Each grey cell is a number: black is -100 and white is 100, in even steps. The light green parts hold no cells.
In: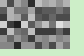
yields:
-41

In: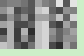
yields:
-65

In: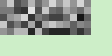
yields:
-25

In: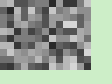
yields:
68

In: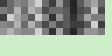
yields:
17
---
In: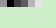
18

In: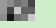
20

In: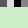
-31

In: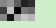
5

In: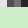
80

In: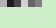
40

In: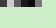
-53
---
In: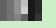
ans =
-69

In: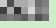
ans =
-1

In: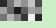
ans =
-42

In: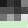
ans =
0

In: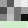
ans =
85

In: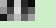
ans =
-93
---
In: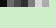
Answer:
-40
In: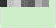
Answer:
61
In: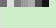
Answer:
-1
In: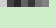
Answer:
-68
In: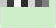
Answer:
100
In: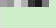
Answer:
72
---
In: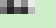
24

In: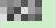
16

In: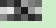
-57

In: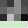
-34

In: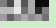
-1

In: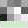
42

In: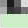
13
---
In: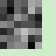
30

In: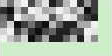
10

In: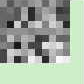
86

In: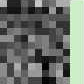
10

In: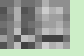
24
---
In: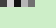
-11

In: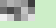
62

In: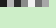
31

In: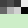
41

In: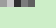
-3

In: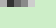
8
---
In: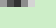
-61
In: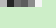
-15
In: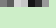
68
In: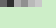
35
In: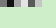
31
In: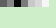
-93
